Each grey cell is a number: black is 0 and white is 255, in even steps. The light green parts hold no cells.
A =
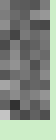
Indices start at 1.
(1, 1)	132
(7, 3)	121
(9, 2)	145
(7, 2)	146
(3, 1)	142
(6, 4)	116
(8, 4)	100
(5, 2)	125
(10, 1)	118
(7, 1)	131
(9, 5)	96
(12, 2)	96
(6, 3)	92
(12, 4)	97
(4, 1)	100
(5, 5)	116
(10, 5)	148
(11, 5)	121

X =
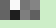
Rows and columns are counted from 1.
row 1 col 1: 102
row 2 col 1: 100
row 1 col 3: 118
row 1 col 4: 132

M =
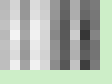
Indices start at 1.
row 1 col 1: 184
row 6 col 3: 153
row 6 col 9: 95
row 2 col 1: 187
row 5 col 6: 146
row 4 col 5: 214
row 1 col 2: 212
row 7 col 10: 122
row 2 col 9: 104
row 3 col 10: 117
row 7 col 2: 238
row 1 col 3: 150
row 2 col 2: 216
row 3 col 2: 231
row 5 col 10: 115
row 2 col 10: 119
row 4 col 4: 241
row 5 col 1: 192
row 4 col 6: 136

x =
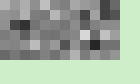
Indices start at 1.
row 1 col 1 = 180
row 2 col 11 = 67
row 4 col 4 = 139
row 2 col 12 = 83
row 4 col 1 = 124
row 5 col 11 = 114
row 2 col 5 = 121
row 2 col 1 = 148
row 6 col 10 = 150
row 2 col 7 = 143
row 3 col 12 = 140
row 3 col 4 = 116
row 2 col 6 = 182
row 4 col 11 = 192
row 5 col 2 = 131
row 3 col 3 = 50
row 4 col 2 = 133
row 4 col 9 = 215
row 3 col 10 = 129
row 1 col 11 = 68

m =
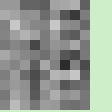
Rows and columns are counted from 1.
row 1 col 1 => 152
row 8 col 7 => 173
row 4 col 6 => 159
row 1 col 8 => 176
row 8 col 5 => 113
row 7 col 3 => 152
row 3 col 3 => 152
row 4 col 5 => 123
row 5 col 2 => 134
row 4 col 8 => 91
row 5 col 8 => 167
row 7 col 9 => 75
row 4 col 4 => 160
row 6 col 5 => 112
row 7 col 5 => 166
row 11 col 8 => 111
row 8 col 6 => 181
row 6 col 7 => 87
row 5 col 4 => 71
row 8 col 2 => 156
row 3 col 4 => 135
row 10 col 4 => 90
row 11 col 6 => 152
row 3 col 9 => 104
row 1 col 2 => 152
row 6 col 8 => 73
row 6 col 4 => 124
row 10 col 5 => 141
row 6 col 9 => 122

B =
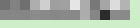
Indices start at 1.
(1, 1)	113
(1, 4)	174
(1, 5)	207
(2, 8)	136
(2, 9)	172
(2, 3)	133
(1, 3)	111
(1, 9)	172

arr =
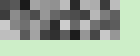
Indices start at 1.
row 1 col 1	75
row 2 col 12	95
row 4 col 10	70
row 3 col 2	133
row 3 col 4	165
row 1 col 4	164
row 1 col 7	188
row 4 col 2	191
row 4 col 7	92
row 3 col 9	195
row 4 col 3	90
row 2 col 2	140
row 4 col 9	150
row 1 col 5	150
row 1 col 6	145

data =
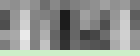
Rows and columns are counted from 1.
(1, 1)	149
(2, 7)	27
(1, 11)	160
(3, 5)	159
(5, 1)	124
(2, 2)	149
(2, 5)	128
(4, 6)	101
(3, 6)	113
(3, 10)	128
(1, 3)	160
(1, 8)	128
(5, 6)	105
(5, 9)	91
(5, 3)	222
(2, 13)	200
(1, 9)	136
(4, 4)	131
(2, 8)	104
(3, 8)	102
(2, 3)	201
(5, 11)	78
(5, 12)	170

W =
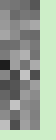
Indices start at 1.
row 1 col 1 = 123
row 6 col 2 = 157
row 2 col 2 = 107
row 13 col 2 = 78
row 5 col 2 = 111
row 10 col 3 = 155
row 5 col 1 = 109
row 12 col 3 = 152
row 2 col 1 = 148
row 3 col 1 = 153
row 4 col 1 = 165
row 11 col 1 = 116
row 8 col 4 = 77
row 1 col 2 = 117
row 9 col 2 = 85
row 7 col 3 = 116

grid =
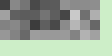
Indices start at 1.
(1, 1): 65
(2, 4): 93
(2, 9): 112
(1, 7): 146
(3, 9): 149
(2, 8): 201
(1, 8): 139
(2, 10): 175
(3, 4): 60
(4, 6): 153

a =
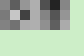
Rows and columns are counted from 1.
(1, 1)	135
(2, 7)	149
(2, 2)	198
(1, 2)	94
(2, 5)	132
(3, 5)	144
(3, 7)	171
